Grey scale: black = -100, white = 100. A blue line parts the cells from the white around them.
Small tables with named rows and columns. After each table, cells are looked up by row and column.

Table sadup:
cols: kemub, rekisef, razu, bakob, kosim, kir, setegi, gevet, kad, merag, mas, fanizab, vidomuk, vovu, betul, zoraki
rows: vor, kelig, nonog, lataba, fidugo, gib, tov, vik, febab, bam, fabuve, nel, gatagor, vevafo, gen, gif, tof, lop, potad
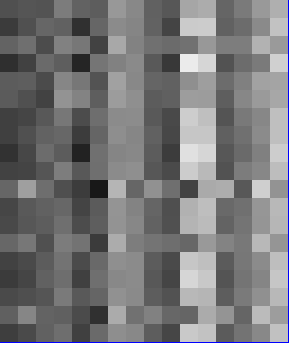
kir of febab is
-12
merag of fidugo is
-24
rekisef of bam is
-47
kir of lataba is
-8
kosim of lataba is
-71
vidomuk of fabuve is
36
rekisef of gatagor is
-32
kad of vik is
-24
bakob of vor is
-3
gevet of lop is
-11
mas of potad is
58
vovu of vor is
-4
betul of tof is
13
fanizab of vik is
55
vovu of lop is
-21
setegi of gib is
22
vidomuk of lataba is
-36

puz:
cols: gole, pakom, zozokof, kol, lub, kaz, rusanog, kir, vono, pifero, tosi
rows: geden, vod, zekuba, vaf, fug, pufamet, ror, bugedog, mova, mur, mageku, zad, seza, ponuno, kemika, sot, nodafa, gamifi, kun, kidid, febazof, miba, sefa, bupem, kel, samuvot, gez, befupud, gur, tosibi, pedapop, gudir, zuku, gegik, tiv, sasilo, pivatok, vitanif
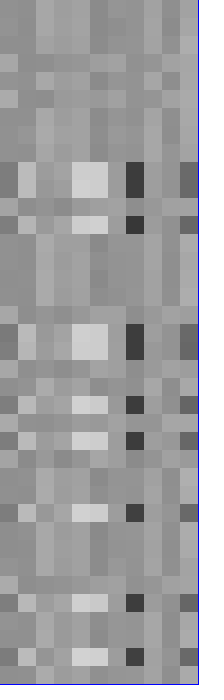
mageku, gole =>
-2
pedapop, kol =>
24
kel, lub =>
63
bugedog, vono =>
31
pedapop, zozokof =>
32
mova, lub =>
27

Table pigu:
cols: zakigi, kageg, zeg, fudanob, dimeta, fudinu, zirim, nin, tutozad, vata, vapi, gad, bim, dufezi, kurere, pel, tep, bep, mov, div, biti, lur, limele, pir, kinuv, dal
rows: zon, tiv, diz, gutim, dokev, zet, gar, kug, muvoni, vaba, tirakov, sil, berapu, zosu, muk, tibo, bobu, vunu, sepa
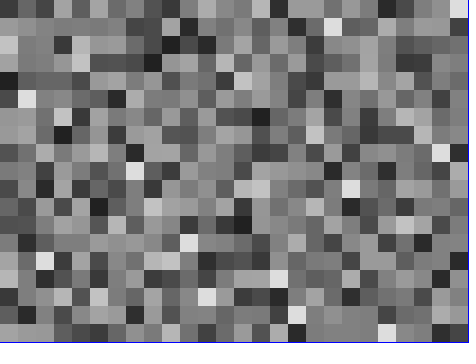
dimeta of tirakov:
-53
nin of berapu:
-26
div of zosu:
7
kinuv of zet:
-49
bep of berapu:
-20
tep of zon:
21
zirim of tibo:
-1
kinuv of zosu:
1
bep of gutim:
-42
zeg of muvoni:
35
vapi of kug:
-36
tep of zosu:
35
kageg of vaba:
1
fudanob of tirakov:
29
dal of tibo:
13
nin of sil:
-1
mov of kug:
-4

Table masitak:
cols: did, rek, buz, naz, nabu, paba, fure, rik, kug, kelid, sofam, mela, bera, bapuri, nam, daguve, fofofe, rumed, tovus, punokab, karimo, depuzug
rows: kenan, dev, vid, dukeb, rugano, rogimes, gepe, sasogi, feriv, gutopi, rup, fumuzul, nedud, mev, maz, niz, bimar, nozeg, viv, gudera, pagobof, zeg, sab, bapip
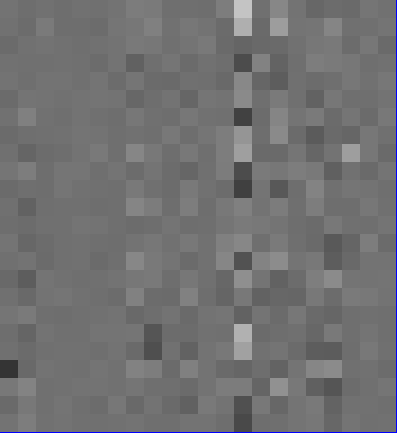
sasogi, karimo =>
-7
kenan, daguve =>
6
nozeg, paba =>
-11
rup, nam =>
-9
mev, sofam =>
-6
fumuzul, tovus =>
-14
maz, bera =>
5
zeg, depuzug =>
-8
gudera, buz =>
-12
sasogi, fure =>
-13
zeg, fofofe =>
-6
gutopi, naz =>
-8
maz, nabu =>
-11
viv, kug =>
-33
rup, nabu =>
-11
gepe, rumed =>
-4
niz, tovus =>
9
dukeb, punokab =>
-7
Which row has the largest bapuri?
kenan

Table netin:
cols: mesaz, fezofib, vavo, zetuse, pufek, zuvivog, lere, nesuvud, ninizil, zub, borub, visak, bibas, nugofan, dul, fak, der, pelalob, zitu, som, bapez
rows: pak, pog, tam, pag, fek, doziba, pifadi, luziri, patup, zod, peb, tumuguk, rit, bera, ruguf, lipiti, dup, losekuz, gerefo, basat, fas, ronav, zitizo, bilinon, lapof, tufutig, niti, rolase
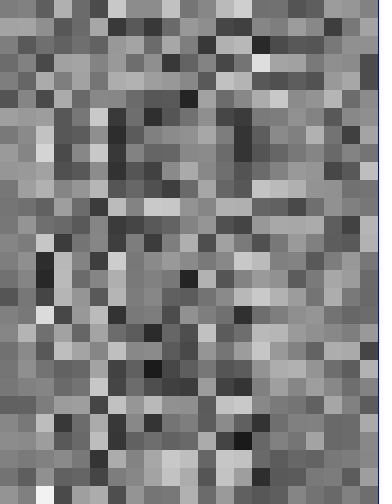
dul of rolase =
-32
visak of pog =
11
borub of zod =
33
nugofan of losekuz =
-62
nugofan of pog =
-50
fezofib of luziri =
8
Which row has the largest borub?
tufutig

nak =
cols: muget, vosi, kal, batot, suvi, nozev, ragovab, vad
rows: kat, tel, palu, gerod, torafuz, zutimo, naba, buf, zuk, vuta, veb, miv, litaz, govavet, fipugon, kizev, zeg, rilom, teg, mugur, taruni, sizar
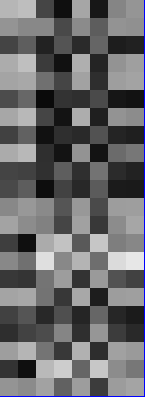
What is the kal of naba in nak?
-46
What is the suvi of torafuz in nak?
27
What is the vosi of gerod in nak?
50
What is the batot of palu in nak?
-34
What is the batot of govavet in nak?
52
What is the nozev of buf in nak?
-36

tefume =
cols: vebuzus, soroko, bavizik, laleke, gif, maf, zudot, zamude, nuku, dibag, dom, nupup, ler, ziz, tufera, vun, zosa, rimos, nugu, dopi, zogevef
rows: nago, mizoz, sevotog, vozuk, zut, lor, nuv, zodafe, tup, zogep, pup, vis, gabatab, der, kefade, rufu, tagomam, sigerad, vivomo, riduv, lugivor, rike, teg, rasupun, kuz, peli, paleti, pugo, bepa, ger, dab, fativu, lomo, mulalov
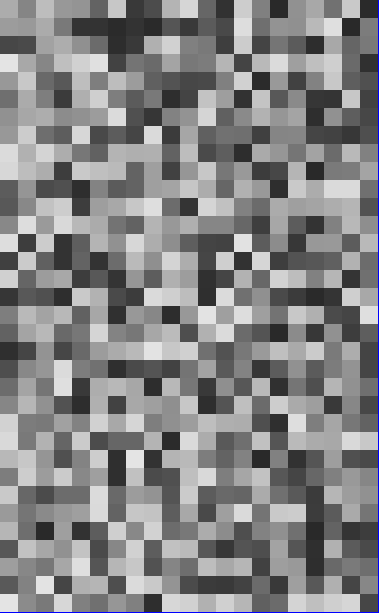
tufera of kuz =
51
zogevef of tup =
1
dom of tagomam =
48
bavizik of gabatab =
21
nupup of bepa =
-43
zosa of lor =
8
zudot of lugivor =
-63
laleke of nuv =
10
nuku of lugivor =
-34
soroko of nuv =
31
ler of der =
-48
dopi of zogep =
-3
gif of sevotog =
13
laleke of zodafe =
-27
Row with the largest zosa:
rasupun

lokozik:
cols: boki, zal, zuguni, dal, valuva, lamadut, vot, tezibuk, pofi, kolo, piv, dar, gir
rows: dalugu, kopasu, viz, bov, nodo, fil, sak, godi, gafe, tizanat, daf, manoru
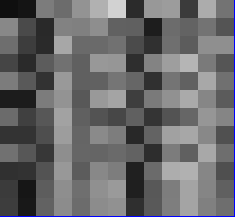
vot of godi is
-2
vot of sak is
-44
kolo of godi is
26
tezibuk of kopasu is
-25
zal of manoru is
-81
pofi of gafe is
-65
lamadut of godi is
8
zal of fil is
-78
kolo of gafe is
-3
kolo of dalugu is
22
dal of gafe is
11
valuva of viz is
-17

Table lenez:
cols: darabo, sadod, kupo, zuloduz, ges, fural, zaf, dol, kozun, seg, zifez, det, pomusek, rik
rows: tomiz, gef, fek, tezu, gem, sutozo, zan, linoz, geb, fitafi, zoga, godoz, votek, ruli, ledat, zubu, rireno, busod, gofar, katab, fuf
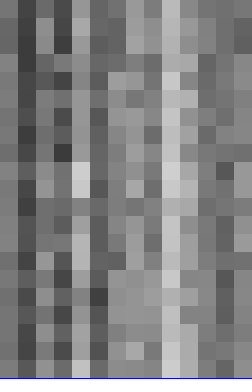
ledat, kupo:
18
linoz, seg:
48
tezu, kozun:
-15
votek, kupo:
-13
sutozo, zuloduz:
-12
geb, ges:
20
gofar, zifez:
33
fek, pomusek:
-13
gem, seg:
56
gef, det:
1
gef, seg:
43
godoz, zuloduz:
-17
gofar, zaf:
0
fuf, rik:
11
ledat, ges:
41
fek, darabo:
-20
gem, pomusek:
-5
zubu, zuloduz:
-45

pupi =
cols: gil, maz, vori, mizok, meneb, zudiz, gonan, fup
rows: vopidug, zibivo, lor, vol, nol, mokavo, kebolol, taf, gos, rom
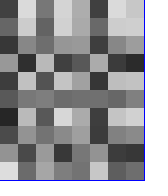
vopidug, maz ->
71
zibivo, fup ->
62
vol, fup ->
-66
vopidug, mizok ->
66
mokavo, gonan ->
-19
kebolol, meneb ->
34
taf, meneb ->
25
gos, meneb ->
-7
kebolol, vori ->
-31
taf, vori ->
-10
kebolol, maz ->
46
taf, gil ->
-41
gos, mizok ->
-56
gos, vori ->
21
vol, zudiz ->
34
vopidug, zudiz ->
-50
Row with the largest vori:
vol

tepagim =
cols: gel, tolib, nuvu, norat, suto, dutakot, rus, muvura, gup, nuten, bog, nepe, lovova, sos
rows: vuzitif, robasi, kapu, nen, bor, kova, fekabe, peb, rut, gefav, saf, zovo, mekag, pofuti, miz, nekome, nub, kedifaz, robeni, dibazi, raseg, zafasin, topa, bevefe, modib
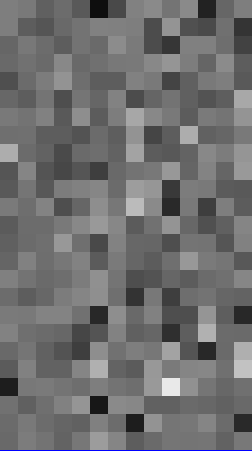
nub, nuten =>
-51
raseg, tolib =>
1
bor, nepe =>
-5
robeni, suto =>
-45
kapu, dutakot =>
-17
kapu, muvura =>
-4
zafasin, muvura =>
-14
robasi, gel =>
-1
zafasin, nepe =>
-8
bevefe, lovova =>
-16
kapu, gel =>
-20
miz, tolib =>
1
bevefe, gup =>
15
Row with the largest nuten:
zafasin

